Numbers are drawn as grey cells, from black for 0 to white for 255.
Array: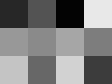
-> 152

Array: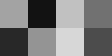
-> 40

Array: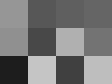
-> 144

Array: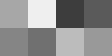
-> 133

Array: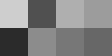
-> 43

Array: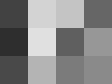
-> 46

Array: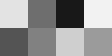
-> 84

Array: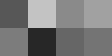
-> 124

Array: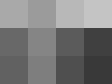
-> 104

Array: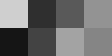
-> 21
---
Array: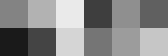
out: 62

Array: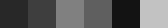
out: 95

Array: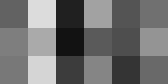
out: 162

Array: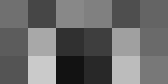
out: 128

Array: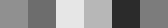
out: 183

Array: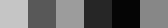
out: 38
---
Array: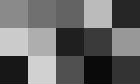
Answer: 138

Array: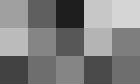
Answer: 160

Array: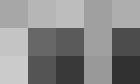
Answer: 167

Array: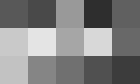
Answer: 88

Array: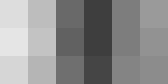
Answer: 221

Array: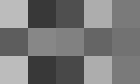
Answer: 188

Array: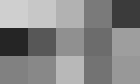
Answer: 207

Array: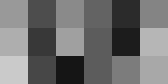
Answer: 153
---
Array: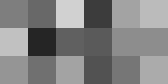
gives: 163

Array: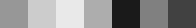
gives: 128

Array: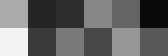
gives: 100

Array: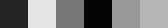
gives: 152

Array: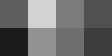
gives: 124

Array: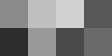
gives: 209

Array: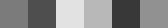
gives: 56

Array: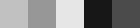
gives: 23

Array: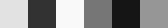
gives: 21
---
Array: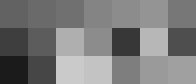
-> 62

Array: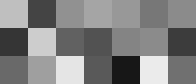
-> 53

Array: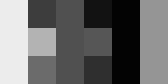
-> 236

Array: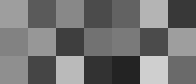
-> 130

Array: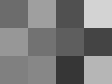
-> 151

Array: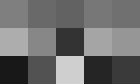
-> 173

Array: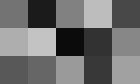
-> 174

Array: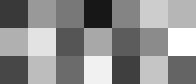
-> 176

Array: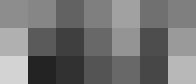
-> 176

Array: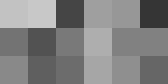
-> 115
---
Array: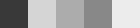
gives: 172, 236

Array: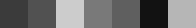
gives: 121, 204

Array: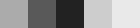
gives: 34, 233

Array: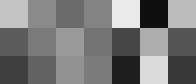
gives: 115, 234

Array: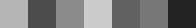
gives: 204, 204

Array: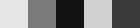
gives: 18, 230

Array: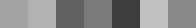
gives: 122, 192

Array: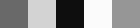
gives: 14, 251

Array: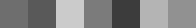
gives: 123, 203

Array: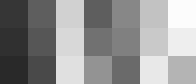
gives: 113, 252
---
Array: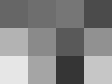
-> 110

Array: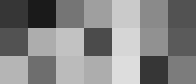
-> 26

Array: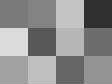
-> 131

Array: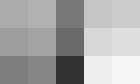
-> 177

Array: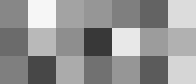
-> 246

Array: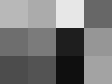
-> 171

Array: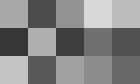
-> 75

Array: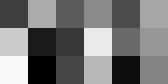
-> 172

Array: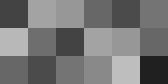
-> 163

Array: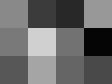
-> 59
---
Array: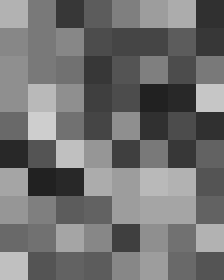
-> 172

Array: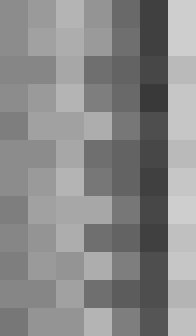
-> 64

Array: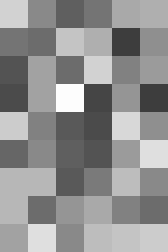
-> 169

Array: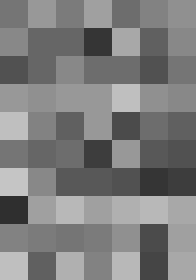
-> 130

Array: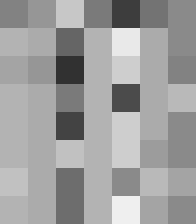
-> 115
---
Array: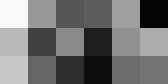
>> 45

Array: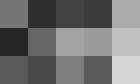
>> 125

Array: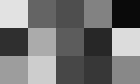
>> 71

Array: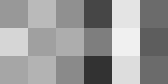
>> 138

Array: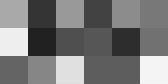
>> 224

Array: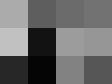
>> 130

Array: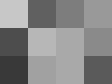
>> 169

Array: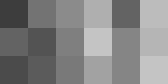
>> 121

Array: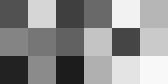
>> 28

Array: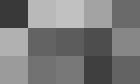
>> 120
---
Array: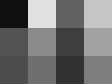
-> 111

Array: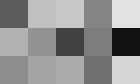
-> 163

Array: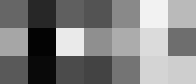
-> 9

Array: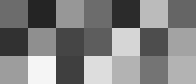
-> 245

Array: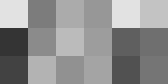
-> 179

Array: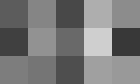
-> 117
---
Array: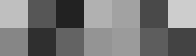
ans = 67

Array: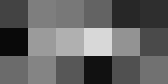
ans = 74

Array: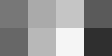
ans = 47

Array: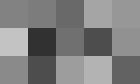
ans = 145

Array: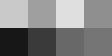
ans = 117

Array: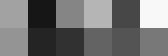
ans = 120

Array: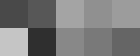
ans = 101
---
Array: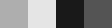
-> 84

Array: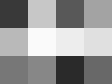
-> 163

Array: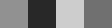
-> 112

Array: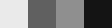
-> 20

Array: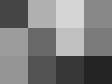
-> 136

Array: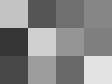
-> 134

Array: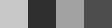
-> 77

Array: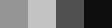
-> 14

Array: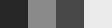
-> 235
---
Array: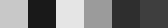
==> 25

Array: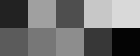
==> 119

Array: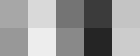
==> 237

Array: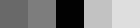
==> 125

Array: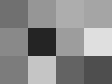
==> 197

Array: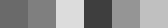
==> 127

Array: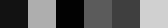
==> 174
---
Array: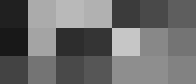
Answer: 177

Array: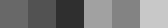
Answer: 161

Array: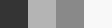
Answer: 248

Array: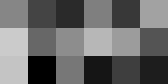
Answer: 127

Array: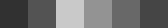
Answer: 147

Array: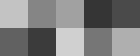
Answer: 53

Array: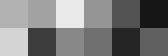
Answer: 149

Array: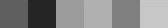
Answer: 176
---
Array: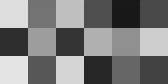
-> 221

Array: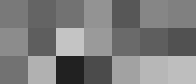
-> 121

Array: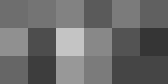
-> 110

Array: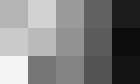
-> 180

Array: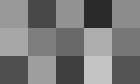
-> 152

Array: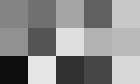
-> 132

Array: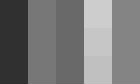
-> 48

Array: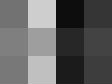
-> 114
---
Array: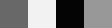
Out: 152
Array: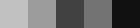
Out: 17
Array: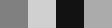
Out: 171
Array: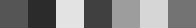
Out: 115
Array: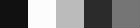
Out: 117
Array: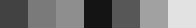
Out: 226
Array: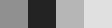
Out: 224
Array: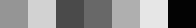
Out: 3
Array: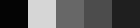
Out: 31
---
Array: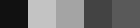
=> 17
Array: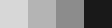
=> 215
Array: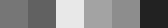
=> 118
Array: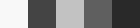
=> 248
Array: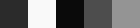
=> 43
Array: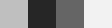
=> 191
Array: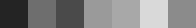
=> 36
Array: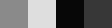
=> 138
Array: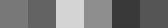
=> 120
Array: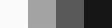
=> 250
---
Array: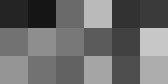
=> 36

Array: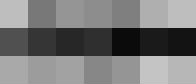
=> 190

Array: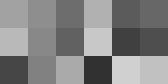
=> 162

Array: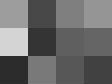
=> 157

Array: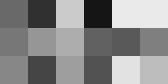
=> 105

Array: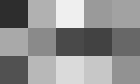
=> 45
